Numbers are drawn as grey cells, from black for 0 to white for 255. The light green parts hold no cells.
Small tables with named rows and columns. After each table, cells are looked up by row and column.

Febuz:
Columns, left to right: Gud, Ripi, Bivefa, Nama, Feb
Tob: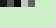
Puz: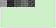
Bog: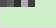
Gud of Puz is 153
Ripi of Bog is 96
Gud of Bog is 79
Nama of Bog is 172
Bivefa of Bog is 49
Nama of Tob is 197
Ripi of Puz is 44
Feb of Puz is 74
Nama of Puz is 111
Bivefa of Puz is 85
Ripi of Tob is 85
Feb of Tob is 100
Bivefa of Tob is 7
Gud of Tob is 26
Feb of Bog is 64

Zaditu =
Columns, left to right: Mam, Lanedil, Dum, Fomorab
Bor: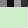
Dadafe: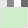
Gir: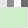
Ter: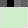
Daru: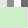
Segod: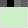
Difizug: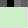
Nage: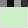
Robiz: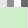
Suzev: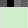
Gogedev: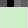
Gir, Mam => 231
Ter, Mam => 89
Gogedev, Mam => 86
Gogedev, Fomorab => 94
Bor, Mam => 130
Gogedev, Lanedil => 7
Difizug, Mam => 88
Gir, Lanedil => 143
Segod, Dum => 117
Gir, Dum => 253

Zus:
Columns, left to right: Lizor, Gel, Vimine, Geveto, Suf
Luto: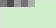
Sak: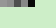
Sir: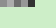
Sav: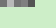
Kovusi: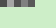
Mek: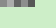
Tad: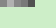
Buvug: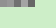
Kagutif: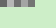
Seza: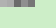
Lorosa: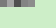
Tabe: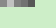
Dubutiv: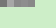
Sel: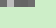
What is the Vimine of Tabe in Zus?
127
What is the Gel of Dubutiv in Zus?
167
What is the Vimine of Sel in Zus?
102
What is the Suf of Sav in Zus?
84
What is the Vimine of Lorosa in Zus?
80
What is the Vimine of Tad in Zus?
135
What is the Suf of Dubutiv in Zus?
136

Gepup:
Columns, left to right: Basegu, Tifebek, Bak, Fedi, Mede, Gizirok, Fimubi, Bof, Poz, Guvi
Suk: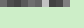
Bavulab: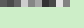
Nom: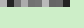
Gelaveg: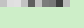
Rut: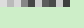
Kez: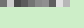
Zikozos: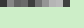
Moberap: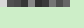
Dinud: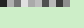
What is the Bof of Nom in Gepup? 102
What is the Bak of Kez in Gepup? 75
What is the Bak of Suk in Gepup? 69
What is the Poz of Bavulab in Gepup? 226
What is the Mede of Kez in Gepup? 116
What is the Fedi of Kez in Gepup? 92
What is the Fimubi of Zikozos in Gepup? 149
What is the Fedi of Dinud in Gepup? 224

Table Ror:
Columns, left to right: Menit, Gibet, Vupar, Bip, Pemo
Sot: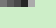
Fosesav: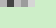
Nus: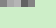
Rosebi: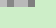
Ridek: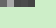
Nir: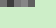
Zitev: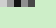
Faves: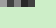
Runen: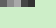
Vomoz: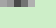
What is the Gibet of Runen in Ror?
142
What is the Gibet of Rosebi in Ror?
135
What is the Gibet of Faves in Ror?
65
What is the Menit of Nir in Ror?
115
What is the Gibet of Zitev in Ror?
152
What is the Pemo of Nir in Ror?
96
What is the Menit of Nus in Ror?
132
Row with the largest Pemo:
Fosesav

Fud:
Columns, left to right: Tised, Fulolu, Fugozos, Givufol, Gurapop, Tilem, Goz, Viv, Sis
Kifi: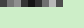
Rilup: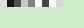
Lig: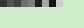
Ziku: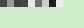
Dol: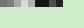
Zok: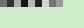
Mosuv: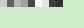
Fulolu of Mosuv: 99
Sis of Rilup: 216
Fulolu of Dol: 126
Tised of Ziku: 70
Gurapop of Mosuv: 73
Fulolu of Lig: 83
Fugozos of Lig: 65
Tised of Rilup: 223
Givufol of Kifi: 53
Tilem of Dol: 22

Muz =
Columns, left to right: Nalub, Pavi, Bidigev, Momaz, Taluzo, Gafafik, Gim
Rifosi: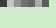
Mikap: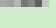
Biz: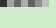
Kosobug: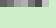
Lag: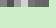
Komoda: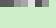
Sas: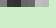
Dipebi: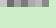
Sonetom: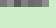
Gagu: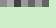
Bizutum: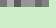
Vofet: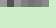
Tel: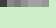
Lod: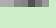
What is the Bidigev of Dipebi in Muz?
162
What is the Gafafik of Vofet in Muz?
124
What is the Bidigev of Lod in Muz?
139
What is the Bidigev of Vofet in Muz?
152
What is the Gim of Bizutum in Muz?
130
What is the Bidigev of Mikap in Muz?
179
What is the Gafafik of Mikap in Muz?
96
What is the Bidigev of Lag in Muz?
161
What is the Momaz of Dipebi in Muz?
124
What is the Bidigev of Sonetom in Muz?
92
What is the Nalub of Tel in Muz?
60
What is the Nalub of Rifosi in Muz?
57
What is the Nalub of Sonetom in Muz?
121
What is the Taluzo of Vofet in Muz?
116
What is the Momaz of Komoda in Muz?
168

